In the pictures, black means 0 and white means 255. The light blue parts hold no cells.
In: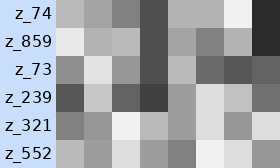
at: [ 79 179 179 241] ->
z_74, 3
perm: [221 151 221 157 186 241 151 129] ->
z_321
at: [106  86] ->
z_73, 5
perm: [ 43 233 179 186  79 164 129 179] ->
z_859
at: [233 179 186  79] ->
z_859, 0

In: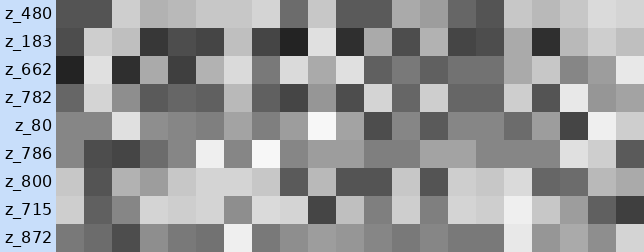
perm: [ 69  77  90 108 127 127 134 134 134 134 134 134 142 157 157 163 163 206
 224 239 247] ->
z_80
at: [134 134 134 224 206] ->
z_786, 15
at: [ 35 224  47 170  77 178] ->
z_183, 8
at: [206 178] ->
z_480, 2
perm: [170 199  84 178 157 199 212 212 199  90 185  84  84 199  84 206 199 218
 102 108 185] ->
z_800

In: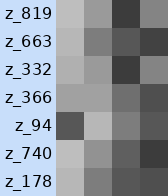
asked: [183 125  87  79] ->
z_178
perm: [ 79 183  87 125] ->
z_178

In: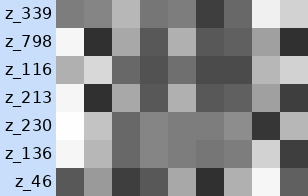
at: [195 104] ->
z_230, 1
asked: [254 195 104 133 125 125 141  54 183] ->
z_230
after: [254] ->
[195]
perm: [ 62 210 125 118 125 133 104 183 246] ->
z_136
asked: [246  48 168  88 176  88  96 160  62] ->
z_213
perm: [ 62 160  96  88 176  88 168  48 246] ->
z_213

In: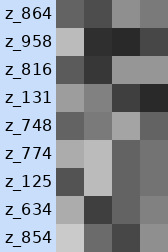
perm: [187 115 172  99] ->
z_774
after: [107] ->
[71]

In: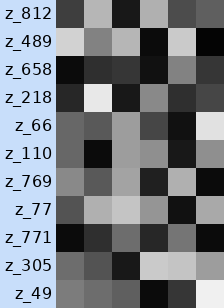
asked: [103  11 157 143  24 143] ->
z_110
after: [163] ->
[32]

